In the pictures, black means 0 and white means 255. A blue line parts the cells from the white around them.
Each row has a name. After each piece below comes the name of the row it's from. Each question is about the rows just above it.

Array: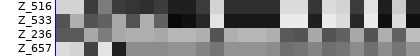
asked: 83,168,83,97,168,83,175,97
Z_236
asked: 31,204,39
Z_516
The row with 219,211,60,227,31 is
Z_516
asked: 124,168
Z_236
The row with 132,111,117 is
Z_657
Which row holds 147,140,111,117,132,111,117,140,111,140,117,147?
Z_657
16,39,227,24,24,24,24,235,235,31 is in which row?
Z_533

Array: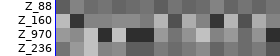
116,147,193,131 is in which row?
Z_970
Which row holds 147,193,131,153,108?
Z_970
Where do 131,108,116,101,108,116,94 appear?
Z_88

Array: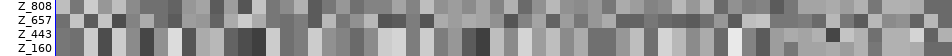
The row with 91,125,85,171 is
Z_657
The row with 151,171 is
Z_657
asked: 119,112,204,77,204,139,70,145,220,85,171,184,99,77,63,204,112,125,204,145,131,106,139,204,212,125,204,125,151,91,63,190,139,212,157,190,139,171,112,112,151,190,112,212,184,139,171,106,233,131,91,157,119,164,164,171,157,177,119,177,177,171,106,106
Z_160
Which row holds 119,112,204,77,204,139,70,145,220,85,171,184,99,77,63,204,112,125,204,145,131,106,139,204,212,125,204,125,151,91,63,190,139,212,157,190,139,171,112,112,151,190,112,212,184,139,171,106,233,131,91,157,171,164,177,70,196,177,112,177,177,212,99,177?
Z_443

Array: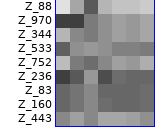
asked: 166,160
Z_443
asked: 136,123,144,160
Z_344
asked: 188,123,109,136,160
Z_752
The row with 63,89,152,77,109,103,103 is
Z_236
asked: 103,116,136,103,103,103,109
Z_83
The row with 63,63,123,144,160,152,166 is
Z_970
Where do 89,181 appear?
Z_88

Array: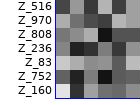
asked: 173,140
Z_83
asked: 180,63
Z_516
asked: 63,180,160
Z_970
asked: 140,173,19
Z_808
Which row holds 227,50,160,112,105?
Z_160
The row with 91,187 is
Z_83

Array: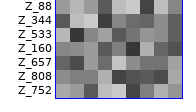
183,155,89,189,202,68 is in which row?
Z_88
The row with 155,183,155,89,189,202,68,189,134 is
Z_88

